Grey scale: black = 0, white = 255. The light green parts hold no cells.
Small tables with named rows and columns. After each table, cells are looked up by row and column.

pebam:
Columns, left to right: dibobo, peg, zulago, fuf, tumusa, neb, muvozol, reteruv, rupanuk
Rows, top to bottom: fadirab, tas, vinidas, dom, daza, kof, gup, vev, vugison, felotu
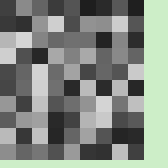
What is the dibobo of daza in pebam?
73
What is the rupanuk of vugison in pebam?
41
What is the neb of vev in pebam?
180
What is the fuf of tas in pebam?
207
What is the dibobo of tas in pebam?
57
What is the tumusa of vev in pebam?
66
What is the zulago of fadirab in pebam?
100
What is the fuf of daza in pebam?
107
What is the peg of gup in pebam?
64
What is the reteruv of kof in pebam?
185
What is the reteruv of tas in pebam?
205
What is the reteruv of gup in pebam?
117
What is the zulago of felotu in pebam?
118
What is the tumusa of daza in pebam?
163
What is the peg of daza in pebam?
101
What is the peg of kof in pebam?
105
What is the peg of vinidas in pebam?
213
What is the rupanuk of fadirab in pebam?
31

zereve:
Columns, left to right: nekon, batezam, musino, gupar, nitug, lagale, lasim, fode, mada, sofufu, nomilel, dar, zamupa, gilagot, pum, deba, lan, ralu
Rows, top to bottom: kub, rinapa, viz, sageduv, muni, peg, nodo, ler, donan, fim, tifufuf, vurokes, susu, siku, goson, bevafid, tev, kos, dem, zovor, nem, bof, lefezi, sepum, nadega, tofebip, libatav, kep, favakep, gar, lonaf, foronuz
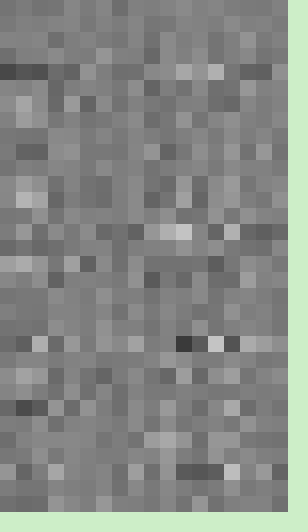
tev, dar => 114
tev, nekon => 159
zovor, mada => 139
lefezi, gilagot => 124
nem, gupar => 141
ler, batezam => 156
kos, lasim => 126
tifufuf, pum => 137
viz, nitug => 126
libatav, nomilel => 139
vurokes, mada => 137
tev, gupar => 119
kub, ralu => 129
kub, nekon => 116
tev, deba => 141

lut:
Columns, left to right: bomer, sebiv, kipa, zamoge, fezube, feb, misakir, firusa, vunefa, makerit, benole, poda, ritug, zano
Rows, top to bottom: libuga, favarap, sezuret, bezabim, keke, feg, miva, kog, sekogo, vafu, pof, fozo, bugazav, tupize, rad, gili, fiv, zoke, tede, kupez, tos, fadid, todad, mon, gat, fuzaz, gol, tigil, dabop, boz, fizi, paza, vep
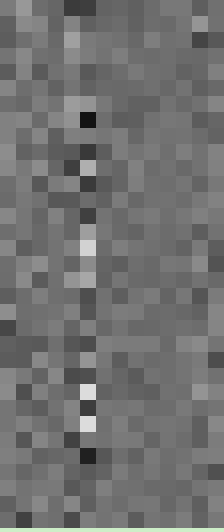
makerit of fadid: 123
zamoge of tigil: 117
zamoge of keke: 113
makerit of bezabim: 108
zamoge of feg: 98
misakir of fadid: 127
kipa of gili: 104
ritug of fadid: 138
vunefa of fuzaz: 119
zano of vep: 120
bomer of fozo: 110
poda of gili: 99
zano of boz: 80
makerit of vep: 116
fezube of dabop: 108
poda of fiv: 117
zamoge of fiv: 115
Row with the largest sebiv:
libuga

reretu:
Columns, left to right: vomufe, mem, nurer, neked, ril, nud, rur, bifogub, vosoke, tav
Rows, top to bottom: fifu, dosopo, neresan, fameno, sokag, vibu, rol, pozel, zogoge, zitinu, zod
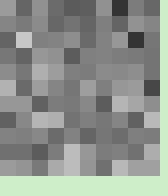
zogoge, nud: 101
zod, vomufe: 155
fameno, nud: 128
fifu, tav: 102
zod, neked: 170
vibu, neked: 133
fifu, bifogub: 52
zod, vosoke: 160
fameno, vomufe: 119
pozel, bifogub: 133
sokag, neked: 157
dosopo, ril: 115
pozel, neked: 174
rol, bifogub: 181
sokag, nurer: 174

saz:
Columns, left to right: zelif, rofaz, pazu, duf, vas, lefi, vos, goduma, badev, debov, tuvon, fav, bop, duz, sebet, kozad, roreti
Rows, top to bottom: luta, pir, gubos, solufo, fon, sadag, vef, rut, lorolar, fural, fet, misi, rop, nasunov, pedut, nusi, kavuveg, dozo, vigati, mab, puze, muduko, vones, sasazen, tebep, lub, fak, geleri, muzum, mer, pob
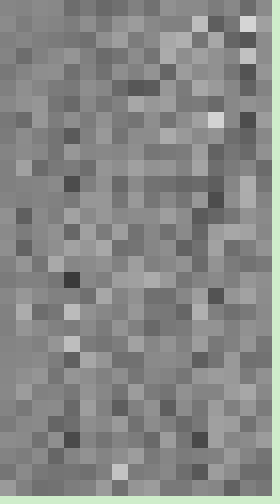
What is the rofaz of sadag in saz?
143
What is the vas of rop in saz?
121
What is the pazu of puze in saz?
139
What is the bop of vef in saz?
123
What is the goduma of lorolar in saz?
115
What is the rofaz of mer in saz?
138
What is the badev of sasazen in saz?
118
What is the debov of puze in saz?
104
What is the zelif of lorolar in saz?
123
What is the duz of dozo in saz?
138

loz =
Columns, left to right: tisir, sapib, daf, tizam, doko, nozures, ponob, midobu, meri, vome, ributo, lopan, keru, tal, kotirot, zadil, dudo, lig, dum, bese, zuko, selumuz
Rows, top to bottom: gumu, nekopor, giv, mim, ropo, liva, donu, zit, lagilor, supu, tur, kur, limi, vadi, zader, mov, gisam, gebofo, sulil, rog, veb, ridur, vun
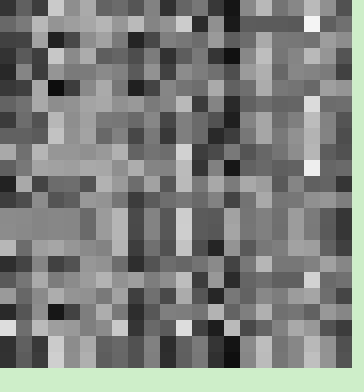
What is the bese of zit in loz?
188
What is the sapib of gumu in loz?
96
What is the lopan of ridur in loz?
96
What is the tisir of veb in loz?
221
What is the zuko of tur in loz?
102
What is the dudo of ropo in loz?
175
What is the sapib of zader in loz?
137
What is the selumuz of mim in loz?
84
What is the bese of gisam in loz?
129
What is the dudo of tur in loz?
105
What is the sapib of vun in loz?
92
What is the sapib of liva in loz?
63
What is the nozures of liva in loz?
137
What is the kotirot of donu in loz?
41

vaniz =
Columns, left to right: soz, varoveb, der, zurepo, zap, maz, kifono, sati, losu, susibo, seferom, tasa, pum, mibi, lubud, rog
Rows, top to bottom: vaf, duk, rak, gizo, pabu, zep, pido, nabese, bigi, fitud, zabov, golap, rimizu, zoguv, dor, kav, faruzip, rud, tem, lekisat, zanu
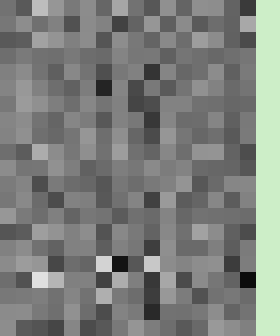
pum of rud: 139
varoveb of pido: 155
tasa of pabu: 103
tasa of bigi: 118
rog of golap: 135
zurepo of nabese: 101
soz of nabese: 133

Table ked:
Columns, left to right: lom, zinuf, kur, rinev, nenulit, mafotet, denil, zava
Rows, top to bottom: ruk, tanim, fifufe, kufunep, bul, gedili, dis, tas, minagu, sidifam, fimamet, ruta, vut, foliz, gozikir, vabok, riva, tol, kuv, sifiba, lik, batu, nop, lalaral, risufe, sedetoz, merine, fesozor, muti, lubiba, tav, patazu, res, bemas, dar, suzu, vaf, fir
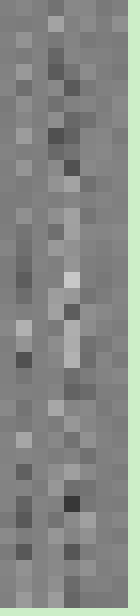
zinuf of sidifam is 126
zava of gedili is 130
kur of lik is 128
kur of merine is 130
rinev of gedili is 137
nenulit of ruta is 163

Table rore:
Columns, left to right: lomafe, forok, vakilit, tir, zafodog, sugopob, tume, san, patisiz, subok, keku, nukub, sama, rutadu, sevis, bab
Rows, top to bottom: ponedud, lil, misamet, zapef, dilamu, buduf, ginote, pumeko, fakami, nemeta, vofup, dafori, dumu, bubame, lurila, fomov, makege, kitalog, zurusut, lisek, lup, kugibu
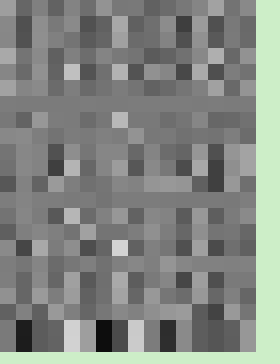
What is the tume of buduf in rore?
115
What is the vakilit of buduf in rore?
138
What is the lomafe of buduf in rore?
162
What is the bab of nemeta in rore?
163
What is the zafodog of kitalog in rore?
160
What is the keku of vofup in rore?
120
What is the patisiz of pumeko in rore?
121
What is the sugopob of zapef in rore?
109
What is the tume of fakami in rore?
128
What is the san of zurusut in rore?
163
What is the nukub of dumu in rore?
122
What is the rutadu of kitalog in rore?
79
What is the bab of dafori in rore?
111
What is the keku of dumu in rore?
123
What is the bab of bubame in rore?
138
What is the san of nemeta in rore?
134

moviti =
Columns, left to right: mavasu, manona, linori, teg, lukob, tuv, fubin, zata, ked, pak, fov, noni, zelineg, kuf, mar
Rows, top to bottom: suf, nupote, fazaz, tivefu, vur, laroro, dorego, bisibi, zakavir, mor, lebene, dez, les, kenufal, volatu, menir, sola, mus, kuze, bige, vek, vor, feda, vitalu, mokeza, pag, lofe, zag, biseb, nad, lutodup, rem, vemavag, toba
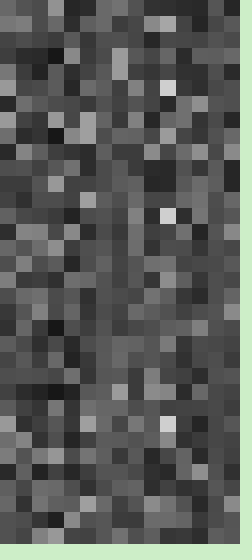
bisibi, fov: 101
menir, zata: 65
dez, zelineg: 107
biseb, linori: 121
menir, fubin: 85
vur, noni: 49
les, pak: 70
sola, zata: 68
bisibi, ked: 129

